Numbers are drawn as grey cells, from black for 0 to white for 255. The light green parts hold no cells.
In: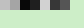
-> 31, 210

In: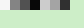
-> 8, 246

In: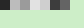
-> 226, 226

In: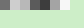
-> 91, 247

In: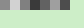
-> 58, 210

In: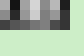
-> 204, 213
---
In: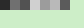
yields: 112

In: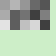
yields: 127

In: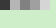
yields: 160

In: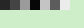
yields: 92

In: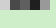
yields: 95

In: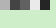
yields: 97

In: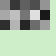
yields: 117

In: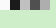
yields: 174

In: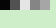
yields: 133

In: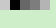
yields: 125
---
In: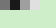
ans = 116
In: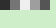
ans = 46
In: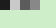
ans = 28
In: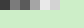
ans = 59
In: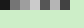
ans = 24
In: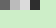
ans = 101
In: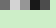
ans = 109
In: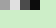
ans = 161
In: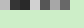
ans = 188
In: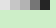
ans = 227
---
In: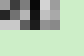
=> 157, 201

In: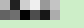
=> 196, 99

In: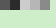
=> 138, 87

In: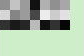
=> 167, 49

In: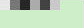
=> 201, 231

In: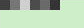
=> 52, 64

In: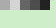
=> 34, 171
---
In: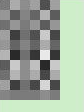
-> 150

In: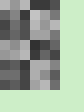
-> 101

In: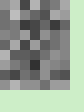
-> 113

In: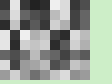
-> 90

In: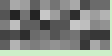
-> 84

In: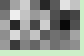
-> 121

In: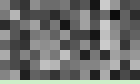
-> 120

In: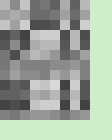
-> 160
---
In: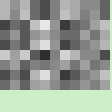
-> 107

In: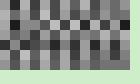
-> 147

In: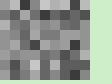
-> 157

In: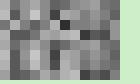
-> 159

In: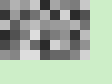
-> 145

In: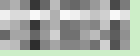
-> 196

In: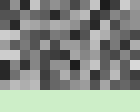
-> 156

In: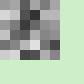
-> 204

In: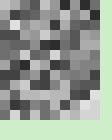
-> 111
